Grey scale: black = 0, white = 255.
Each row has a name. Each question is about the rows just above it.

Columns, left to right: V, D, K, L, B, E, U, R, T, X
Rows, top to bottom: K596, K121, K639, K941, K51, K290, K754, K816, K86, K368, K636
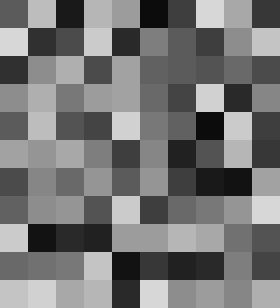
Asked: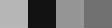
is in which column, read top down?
T
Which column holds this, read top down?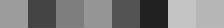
L
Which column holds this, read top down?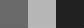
U
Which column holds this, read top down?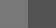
K
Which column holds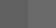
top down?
E
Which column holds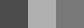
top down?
K
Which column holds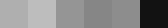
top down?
D

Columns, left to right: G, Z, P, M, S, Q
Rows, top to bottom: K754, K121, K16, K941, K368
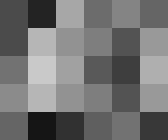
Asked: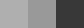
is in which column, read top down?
Q
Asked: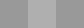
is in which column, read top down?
Q
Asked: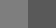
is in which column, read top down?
M
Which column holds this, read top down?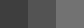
S
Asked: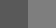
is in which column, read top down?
M
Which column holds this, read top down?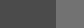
G

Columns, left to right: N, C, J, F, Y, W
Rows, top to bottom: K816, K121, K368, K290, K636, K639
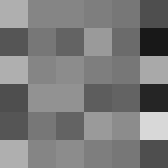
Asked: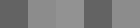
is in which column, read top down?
J
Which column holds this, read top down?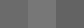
Y
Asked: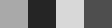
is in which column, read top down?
W
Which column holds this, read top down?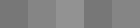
C
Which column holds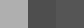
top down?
N
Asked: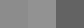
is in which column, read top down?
J

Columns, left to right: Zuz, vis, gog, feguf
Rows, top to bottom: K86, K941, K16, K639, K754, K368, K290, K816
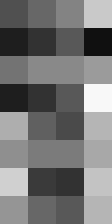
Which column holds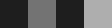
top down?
Zuz
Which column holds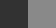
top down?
vis
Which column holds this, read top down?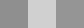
Zuz
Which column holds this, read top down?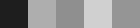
Zuz
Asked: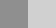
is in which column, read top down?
Zuz
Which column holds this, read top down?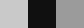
feguf
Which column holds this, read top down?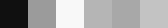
feguf

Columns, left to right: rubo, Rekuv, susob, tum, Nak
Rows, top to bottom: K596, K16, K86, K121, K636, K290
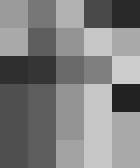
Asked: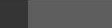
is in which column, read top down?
Rekuv
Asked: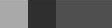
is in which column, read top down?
rubo
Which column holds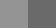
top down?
susob

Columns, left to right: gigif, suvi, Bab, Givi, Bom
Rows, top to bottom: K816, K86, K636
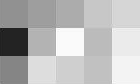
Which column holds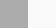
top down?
Bab
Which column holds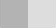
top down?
suvi
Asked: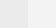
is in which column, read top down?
Bom
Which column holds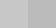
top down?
Givi
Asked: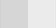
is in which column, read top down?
Bom

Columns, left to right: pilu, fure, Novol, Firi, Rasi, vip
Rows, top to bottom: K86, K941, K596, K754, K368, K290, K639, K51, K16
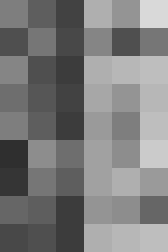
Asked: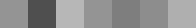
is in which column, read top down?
Rasi
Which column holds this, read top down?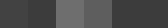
Novol
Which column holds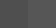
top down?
fure
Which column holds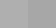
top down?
Firi

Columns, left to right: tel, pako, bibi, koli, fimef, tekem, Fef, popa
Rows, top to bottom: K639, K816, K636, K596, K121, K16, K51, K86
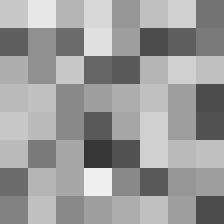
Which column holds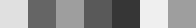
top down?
koli
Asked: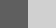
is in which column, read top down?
Fef
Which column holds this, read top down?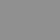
pako

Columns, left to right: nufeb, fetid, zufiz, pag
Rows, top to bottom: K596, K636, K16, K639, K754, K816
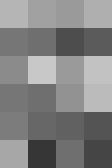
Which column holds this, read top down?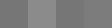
nufeb
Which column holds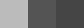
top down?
pag
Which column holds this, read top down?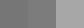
nufeb
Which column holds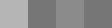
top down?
nufeb
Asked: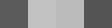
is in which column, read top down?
pag

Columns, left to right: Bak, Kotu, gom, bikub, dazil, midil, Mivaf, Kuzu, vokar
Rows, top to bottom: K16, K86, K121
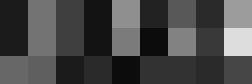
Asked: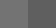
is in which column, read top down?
Kotu
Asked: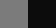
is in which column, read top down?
dazil

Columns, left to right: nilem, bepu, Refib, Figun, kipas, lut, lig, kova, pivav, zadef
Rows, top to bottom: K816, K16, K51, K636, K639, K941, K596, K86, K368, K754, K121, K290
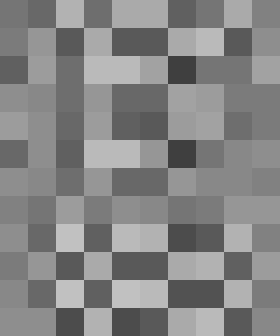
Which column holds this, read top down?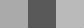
kipas
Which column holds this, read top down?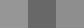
bepu
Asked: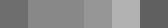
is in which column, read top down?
pivav

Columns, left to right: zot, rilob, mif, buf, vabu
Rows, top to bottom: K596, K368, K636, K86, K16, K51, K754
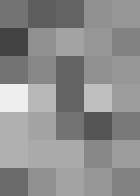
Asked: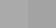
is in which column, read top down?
mif
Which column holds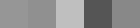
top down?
buf

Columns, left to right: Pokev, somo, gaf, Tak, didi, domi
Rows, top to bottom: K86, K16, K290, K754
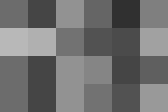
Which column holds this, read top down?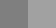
domi
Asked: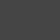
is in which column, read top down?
somo

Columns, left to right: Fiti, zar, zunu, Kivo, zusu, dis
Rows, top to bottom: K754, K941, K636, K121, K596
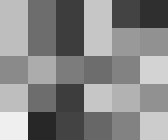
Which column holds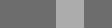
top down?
zar
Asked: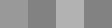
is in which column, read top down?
zusu

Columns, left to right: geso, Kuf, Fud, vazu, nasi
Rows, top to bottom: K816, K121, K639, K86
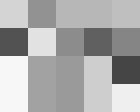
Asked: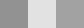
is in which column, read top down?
Kuf
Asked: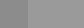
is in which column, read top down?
Fud
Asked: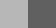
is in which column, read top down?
vazu
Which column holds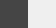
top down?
nasi
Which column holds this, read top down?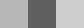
vazu
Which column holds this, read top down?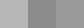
Fud

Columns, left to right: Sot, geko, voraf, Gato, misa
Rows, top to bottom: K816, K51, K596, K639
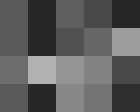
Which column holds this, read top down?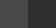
misa
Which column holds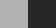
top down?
geko

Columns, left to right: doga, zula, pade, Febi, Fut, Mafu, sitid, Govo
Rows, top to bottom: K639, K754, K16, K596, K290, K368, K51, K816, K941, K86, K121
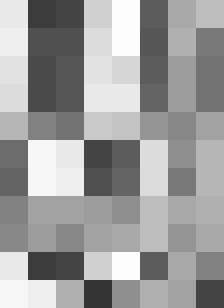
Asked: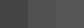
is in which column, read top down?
pade
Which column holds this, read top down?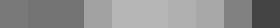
Govo
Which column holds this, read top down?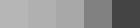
Govo

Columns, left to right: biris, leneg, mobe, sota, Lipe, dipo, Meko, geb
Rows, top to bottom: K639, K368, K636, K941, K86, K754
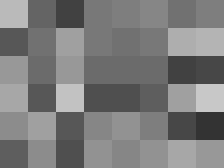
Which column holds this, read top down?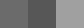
leneg
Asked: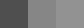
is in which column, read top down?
sota
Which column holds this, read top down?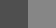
sota

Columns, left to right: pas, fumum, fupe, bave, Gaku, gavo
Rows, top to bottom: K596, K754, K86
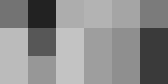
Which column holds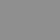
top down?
Gaku
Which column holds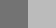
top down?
pas
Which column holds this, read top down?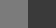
gavo
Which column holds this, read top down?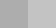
fupe

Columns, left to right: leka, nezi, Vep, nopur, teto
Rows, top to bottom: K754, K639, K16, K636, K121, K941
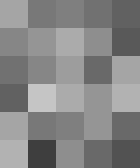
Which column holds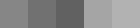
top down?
leka
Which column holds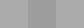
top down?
Vep
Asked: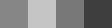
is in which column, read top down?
nezi
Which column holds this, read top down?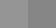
nezi
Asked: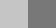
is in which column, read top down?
nezi
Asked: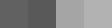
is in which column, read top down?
teto
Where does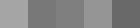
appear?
K121

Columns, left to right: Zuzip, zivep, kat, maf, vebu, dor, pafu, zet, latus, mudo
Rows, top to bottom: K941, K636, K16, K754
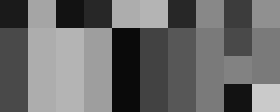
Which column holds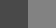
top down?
latus
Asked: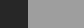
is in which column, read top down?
maf

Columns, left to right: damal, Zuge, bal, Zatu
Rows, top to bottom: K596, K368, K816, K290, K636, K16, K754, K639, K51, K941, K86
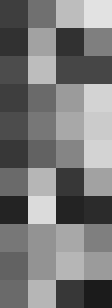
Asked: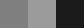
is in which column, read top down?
Zatu
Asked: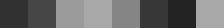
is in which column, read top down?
bal
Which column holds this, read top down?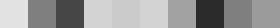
Zatu

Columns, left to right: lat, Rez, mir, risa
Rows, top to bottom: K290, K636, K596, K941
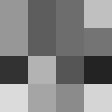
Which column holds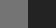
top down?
risa
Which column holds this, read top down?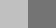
risa

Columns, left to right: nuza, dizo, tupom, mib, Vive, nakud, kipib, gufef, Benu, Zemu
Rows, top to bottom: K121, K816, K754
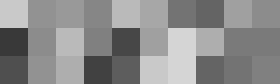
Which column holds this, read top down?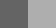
gufef
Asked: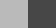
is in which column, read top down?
Vive

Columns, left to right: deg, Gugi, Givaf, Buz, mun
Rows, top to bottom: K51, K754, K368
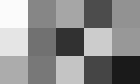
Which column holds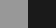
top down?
mun
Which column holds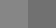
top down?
Gugi
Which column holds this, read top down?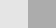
deg
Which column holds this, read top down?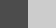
Buz
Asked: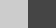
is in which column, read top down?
Buz

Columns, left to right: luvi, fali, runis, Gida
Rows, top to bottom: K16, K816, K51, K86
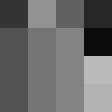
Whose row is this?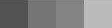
K51
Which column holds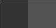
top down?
luvi

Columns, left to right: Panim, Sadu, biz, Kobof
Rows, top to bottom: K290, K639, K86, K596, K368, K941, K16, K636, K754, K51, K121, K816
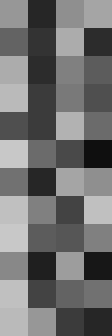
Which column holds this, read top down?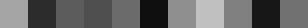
Kobof
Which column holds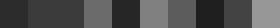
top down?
Sadu
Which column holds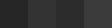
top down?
Sadu
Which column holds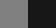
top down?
Kobof
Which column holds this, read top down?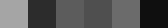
Kobof
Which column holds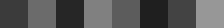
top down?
Sadu
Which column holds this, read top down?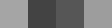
biz

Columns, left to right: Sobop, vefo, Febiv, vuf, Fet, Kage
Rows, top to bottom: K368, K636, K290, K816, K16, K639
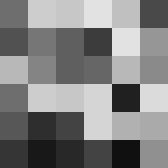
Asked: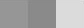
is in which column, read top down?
Kage
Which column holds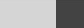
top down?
vuf
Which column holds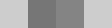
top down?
vefo
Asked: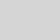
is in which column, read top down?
vuf
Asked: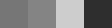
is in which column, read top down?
vefo
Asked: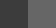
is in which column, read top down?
vuf
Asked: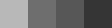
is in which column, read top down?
Sobop

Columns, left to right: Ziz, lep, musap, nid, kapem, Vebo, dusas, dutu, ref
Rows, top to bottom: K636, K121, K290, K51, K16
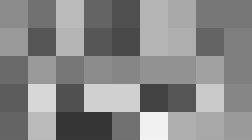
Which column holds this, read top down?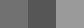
lep
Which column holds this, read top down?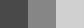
kapem
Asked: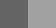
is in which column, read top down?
dutu

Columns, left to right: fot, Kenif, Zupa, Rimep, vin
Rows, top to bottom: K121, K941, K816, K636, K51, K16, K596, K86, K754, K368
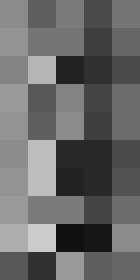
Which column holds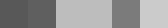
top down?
Kenif
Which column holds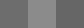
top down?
vin

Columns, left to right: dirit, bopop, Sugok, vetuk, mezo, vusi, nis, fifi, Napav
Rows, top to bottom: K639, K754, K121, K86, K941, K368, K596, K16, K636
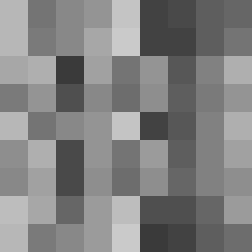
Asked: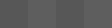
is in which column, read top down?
nis
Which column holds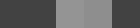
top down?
vusi
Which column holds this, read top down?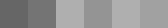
Napav
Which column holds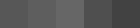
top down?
nis
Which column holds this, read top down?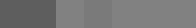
fifi
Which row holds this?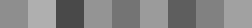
K368

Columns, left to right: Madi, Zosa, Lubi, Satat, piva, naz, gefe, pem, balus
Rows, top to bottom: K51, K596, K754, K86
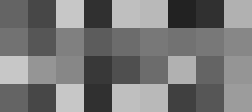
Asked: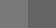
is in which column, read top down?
pem
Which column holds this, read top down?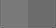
naz
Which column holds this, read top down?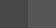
Zosa
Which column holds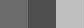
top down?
piva
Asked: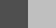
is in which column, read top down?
piva

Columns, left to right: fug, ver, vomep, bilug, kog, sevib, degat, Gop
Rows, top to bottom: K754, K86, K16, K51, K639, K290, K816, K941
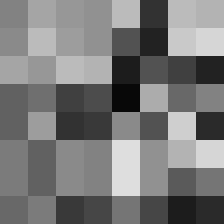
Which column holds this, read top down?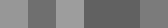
ver
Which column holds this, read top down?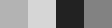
Gop
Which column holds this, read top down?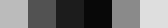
kog
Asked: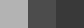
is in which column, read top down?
bilug
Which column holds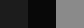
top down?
kog

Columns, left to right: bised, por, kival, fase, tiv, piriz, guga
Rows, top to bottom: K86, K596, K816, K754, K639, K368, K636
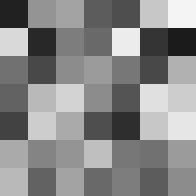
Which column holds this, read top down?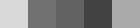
bised
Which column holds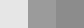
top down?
guga
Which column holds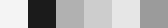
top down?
guga

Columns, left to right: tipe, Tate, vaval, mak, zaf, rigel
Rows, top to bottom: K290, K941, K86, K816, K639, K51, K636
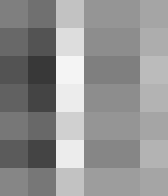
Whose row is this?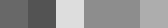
K941
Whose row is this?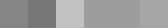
K636
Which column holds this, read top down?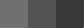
Tate
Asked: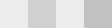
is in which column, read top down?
vaval
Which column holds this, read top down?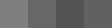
tipe
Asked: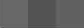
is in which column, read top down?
tipe
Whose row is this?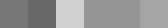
K639

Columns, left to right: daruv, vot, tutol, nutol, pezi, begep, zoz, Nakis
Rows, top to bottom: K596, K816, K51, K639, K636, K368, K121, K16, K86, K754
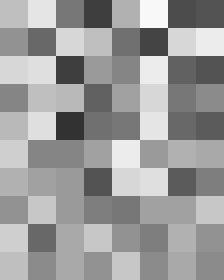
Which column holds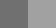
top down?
nutol
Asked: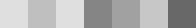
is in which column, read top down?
vot
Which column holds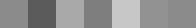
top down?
Nakis
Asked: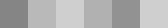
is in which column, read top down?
daruv
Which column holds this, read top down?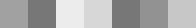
pezi

